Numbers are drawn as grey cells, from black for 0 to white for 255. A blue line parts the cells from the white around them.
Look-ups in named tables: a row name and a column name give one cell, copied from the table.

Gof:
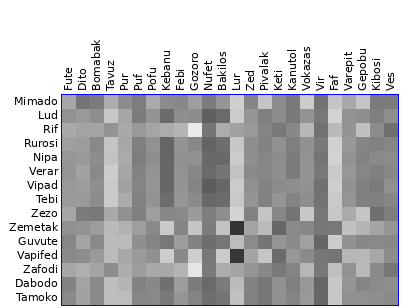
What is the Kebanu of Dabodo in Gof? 112
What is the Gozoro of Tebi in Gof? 139
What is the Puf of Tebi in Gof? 130
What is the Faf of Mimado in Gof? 197
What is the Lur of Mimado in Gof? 207
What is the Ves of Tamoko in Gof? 138
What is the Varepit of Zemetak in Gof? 193
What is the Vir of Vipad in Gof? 112
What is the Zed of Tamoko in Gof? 130
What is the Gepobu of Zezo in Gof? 197
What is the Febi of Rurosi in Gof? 147
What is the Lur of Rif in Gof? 161
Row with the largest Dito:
Zafodi

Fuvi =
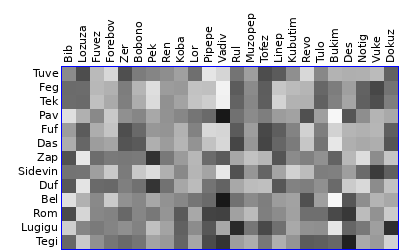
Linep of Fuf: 94
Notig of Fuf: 177
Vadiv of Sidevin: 232
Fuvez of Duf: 106
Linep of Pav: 156
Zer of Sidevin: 123
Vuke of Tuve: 187
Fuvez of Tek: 192
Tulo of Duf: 144
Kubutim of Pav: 162
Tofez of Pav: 126
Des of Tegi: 33
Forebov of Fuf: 196
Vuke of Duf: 140
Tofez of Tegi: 120
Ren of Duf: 114
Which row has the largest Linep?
Tek

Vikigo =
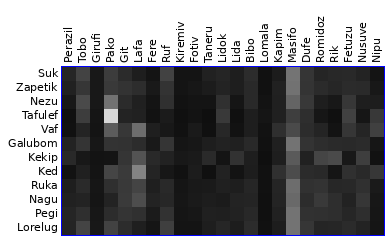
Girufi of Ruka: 22
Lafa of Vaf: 109
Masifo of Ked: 76
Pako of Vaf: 92
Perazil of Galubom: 35
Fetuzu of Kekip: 24
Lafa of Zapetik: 45
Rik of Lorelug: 38
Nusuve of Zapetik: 42
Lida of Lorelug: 29
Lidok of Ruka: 32
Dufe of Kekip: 33
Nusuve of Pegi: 46
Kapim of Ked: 48
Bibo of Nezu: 41
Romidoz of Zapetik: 43

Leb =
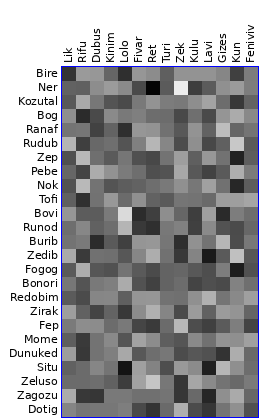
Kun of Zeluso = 105
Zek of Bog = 73
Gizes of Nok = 113
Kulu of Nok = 119
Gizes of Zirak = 155
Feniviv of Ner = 125
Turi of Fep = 107
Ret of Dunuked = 110
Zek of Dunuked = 76
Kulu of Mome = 138
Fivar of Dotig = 73
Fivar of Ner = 74
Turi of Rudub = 134

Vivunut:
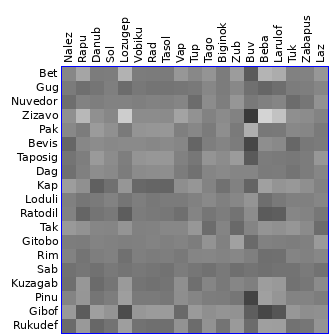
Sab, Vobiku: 120
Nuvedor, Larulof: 133
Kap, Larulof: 148
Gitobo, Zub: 161
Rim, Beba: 111
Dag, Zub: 133
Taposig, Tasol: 151
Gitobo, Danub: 131
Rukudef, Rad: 111
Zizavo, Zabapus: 140

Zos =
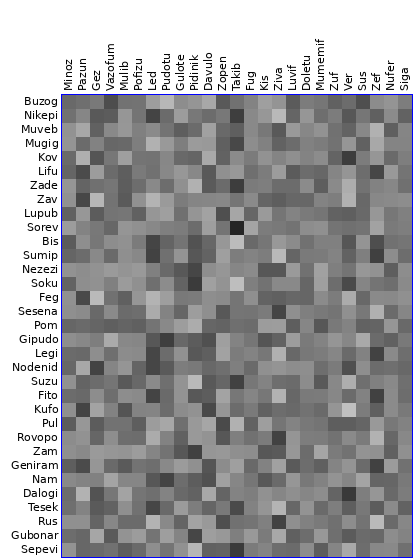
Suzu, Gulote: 147
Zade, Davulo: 90
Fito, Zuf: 135
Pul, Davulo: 166
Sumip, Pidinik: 87
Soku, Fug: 127
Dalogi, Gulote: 105
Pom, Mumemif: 87
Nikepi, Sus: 118
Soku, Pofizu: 144
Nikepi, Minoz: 113
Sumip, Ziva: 185
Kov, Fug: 123
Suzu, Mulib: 89
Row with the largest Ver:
Kufo

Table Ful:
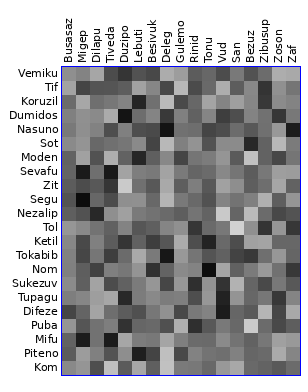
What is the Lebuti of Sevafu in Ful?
126
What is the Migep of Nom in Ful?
94
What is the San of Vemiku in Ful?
121
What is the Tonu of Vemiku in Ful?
103
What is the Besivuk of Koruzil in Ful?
112
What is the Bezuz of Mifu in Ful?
98
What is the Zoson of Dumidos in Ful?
54
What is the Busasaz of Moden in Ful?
98
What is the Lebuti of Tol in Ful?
86
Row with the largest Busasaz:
Tif

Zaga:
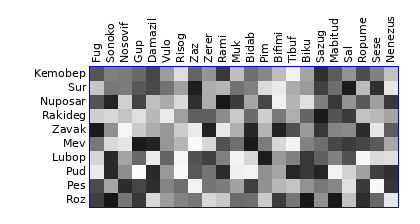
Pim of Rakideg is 207
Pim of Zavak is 180
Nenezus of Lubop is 221
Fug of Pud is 234
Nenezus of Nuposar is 55
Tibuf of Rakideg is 175
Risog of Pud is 249

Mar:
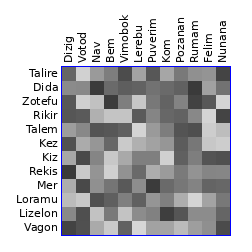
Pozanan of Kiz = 96
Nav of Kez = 150
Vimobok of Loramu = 127
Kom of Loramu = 127
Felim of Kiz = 84
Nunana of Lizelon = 101

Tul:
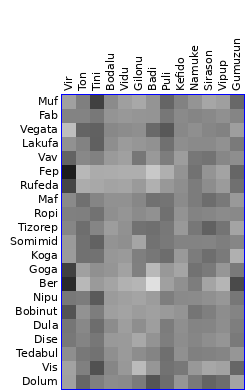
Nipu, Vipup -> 151
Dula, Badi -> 158
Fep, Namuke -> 114
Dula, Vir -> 118
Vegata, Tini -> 97
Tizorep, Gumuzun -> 164
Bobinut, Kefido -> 148
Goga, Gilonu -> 128
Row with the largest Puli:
Fep

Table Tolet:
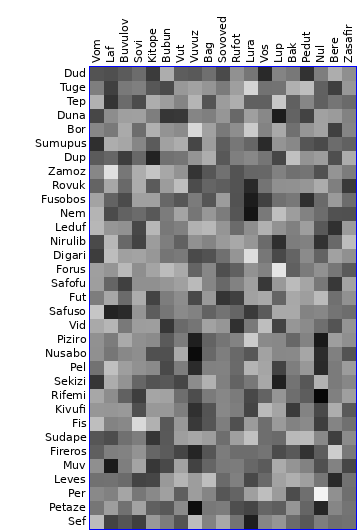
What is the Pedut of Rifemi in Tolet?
93
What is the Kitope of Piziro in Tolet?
139
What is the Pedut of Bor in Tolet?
149
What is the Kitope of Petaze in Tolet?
96
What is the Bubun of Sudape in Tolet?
89
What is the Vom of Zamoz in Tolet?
135
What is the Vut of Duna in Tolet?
56
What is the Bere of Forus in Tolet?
119
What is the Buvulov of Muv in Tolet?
126
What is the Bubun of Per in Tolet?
160
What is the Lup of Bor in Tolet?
169
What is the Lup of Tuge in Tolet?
115
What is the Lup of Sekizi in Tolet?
32
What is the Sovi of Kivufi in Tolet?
79
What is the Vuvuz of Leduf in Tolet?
177
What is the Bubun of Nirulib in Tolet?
126
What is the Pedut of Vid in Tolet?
139
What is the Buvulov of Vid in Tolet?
121
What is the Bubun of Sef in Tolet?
124

